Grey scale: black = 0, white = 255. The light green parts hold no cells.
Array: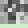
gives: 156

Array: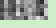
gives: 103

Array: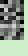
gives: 138

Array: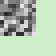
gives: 211

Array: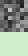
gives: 85

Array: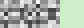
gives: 96

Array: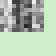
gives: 102

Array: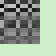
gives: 137

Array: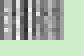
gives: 106
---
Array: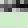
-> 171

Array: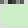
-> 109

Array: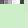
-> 94

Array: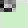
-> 122

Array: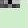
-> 81

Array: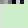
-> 142

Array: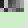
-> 177
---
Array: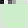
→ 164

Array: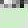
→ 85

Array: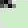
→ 47

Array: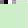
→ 170

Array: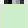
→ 55

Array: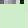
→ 132
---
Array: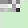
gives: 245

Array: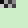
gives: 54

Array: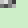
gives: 137

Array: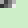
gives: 122

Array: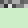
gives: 97

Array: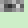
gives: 47

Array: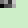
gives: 47

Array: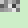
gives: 228
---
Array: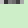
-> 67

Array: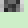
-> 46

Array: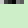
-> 120

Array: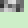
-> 125

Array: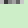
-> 102

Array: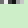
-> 155

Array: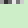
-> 120

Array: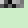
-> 162
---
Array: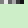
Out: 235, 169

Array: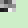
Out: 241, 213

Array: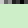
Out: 202, 145

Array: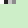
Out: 251, 199

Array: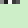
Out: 246, 142

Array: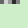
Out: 210, 155

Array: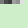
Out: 224, 159

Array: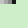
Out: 196, 165
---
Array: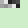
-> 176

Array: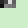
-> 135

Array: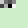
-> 177

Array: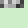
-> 166

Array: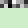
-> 75

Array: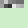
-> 230
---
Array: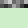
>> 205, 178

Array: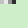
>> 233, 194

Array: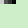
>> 205, 80

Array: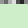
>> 220, 178

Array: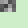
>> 194, 166

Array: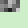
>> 199, 186
